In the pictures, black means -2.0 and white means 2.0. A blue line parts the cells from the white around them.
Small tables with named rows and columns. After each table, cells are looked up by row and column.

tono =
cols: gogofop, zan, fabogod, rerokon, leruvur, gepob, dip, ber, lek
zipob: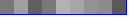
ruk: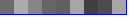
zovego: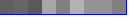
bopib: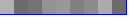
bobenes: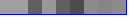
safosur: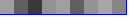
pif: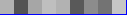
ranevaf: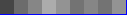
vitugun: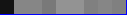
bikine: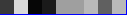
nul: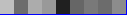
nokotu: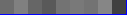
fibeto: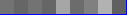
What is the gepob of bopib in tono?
0.0
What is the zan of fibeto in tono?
-0.4
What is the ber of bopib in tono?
0.7
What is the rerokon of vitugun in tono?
-0.1
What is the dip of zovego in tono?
0.3
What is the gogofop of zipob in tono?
-0.1
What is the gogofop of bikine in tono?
-1.1

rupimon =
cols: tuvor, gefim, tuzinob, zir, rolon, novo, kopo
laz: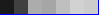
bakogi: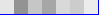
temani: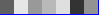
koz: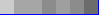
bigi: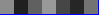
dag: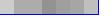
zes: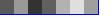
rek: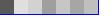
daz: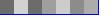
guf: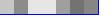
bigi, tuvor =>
0.2
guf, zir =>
1.6
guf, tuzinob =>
1.6
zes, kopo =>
0.5
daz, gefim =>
1.3
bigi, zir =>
0.4
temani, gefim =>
1.6
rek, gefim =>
1.5
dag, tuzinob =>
0.7
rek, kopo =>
1.0
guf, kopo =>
0.1
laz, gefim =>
-1.0

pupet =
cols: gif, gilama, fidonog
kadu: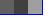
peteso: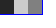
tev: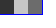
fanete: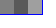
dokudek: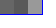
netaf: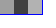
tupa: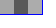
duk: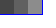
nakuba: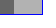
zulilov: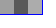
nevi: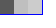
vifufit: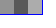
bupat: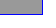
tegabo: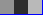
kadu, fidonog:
0.5
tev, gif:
-1.2
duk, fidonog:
0.2
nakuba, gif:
-0.4
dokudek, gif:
-0.4
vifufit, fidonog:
0.7
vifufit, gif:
0.3
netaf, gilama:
-1.0
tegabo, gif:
0.3

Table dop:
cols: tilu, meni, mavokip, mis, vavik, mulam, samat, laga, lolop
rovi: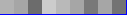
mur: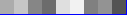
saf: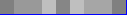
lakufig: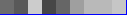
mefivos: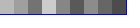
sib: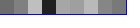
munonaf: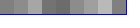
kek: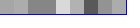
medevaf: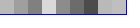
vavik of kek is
1.4
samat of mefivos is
0.2
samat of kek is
-0.6
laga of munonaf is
0.9
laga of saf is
0.6
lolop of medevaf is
1.0
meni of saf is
0.4

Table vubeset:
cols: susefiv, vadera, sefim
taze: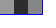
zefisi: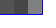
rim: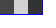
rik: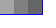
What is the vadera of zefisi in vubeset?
-0.9
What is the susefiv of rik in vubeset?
0.6
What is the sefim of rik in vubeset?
-0.4
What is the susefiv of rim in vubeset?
-0.9
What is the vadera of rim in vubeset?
1.3
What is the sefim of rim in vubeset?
-1.2
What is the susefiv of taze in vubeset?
0.4
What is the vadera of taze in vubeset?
-1.3
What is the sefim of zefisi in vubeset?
0.0
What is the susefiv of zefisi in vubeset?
-0.7
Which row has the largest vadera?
rim

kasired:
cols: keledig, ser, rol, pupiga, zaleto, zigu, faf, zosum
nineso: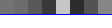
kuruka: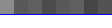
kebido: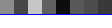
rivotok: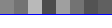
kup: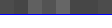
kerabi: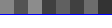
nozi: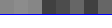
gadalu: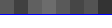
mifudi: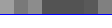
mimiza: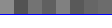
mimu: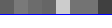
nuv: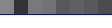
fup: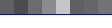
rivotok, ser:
-0.2
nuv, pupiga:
-0.2
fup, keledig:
-0.5
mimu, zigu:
-0.2
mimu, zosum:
-1.0
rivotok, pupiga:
-0.8
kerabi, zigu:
-1.0
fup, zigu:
-0.5
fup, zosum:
-0.2
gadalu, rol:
-0.5
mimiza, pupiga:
-0.5
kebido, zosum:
-1.1
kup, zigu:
-0.9

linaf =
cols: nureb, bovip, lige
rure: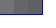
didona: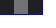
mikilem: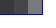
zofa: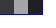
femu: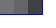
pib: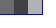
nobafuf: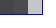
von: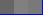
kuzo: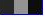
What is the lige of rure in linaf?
-0.5
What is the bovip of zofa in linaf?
0.6
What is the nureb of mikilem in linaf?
-1.1
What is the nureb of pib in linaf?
-0.3
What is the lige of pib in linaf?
0.8
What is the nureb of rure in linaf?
-0.2
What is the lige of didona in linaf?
-1.5
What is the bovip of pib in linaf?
-1.0
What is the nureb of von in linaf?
-0.4
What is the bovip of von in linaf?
0.0
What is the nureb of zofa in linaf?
-1.1
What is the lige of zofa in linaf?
-1.5
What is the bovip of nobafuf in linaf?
-0.8
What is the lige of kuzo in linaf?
-1.8

